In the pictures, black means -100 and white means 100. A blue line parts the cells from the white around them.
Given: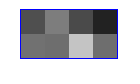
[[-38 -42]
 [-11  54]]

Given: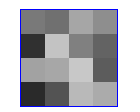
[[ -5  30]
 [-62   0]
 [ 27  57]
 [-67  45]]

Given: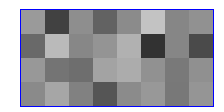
[[ 21  11   9   5]
 [-18   6  39   5]
 [ 19 -14  35  -5]
 [  8   1   9  -6]]

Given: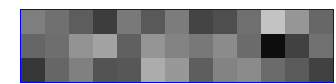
[[ -1 -27  -5  -3 -39  53 -19]
 [-20  15 -25   3   9 -90 -11]
 [-57   0 -32  19   3 -16 -49]]

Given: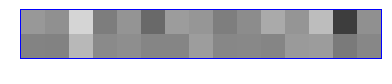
[[19 67 16 22 -1 33 48 13]
 [ 3 44 11  4  6  4 22  6]]

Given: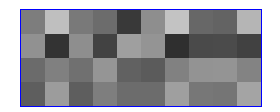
[[ -2  -5 -55  53 -22]
 [ 14  11  25 -63 -41]
 [-16 -12 -24   1  16]
 [-26 -26 -15  25  -8]]
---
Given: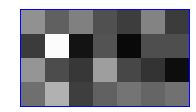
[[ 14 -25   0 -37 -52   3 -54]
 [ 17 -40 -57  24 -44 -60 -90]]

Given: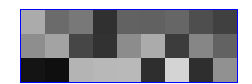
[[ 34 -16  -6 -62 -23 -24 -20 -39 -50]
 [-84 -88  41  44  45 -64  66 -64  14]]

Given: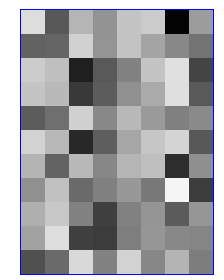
[[ 73 -31  42  15  54  59 -97  22]
 [ 60  50 -76 -30   2  54  76 -47]
 [-28 -13  63   7  44  21   0   8]
 [ 41 -22  44   6  42  50 -65  12]
 [ 37  57   2 -50   1  17 -29  18]
 [-37 -17  70   2  65   6  41  -2]]

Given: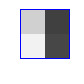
[[ 63 -50]]

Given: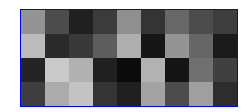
[[ 16 -40 -75 -54  12 -59 -19 -40 -51]
 [-72  58  39 -75 -91  40 -84 -12 -50]]

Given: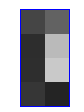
[[-46 -23]
 [-64  58]]

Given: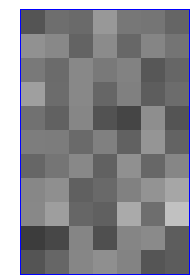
[[-34 -14 -17  19  -7  -8 -21]
 [ -5 -16   7  -5   2 -32 -20]
 [-11 -24   5 -36 -46  11 -34]
 [-20  -8   7 -24  13 -19   5]
 [  7  24 -20 -25  33 -14  51]
 [-34 -20   5  12   3 -33 -28]]

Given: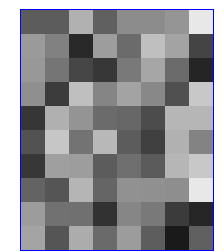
[[-28 -28  39 -25  10  10  17  82]
 [ 19  -8 -45 -57  -5  30 -16 -71]
 [-58  38  16 -16 -19 -40  43  43]
 [-57  25  23 -28 -13 -29  43  57]
 [ 22 -11 -12 -61   5  -5 -54 -70]]

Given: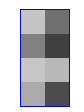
[[ 54 -12]
 [ 55  44]]
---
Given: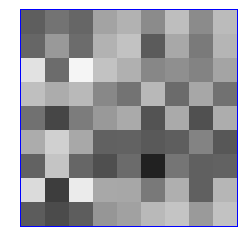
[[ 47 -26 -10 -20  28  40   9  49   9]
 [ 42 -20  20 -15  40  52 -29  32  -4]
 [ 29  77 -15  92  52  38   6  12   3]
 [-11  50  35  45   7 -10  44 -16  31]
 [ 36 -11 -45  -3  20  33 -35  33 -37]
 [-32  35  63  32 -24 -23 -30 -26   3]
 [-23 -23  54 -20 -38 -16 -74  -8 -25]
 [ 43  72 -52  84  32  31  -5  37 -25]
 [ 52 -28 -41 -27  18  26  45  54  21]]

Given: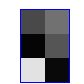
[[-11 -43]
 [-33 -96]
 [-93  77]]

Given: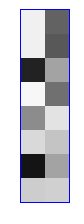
[[-23  88]
 [-31  88]
 [ 28 -73]
 [-12  94]
 [ 78  10]
 [ 54  70]
 [ 28 -84]
 [ 63  61]]

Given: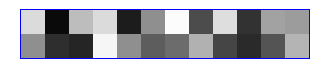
[[ 22  72 -92  48  72 -78  12  98 -40  74 -61  27]
 [ 41  12 -64 -71  93  12 -27 -15  39 -46 -67 -34]]

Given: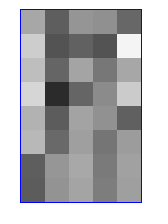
[[-19  31 -26  17  13]
 [ 91  61 -35 -24 -35]
 [ 31  49 -21  29  -7]
 [ 59  68 -66 -21   9]
 [-25  40 -28  28  14]
 [ 22  44 -18  25  -8]
 [ 26 -26  18  32  -4]
 [ 25 -28  15  29  -2]]

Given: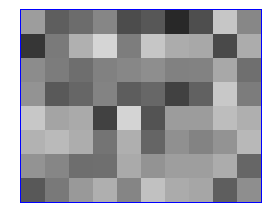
[[  6  23 -26 -15   5 -40 -32 -69 -39  55]
 [ 35 -58  -4  38  67  -2  55  35  32 -43]
 [-13  10  -3 -14   1   6  11   1   2  32]
 [ -3  15 -30 -20   3 -27 -19 -49 -24  57]
 [ 37  56  29  33 -49  66 -35  22  22  48]
 [ 44  40  46  36  -9  37 -21  13   3  15]
 [-20  15   5 -14 -13  33  15  24  24  35]
 [ 11 -31  -5  20  37   4  51  34  30 -26]]

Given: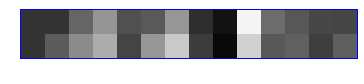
[[-46 -60 -60 -21  17 -37 -30  18 -64 -86  91 -15 -32 -44]
 [-26 -60 -28   9  35 -47  18  58 -53 -93  64 -31 -25 -51]]

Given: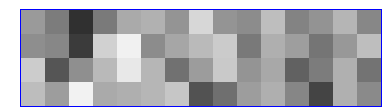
[[  6  21  -3 -62  -4  33  39  16  69  16  10  49   3  15  42]
 [ 49  11   6 -54  64  89  10  30  46  59  -5  37  24  -8  19]
 [-10  60 -33  12  45  82  43 -11  22  58  16  32 -24  -3  38]
 [  8  48  23  90  33  37  43  55 -36 -13  23  37   5 -47  38]]
